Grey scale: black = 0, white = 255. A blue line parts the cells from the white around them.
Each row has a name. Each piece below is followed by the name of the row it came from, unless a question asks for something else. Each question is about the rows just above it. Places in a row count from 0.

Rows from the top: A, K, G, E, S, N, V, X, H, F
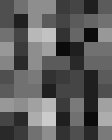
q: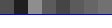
K
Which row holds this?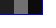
H
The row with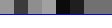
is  E
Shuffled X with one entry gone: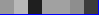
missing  122
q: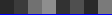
F
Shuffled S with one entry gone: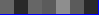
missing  133

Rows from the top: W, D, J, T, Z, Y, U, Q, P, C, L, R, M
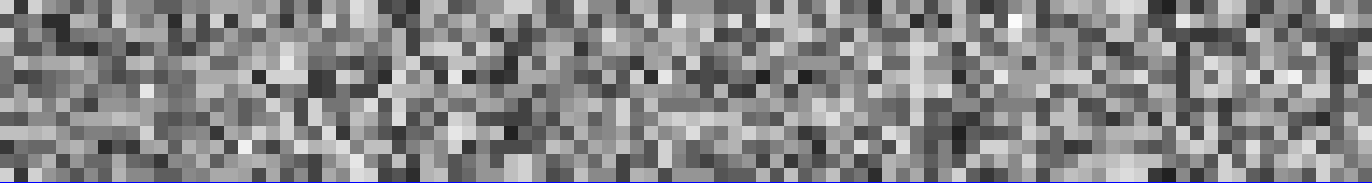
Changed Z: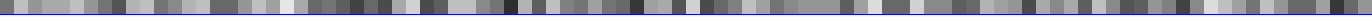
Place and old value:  17, 160
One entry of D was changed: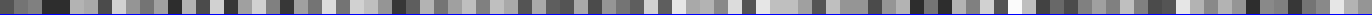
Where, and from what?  39, 84
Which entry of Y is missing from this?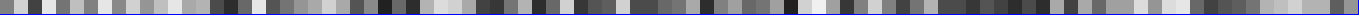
200

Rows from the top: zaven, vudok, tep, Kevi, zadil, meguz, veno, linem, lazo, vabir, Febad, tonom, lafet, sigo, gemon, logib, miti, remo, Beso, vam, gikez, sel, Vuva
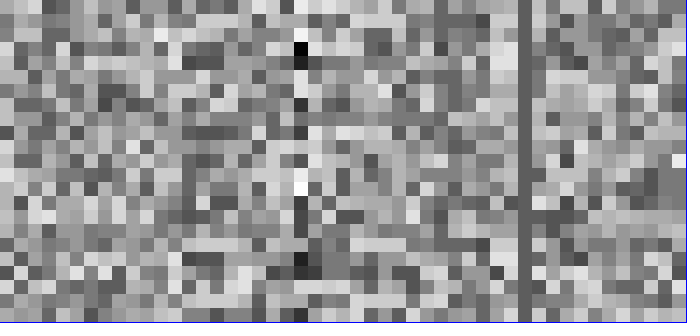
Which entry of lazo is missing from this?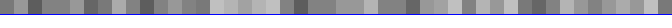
111
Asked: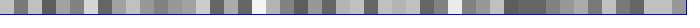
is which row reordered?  tep
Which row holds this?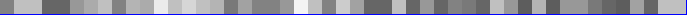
tep
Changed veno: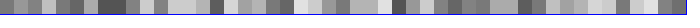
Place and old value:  48, 102
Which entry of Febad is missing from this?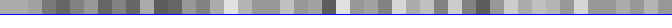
140

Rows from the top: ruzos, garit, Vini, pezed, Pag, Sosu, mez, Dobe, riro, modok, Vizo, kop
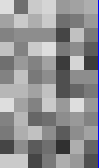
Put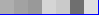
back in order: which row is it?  ruzos
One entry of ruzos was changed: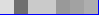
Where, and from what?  3, 213
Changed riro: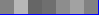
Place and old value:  5, 153
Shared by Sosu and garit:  121
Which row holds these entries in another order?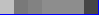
Vini

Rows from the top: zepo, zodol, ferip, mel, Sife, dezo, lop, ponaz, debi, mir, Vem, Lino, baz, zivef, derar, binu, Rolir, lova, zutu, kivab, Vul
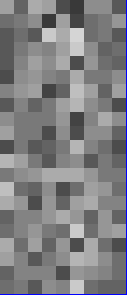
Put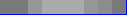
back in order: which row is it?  baz
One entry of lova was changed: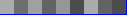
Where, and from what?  7, 110
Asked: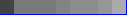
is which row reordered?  debi
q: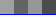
lova

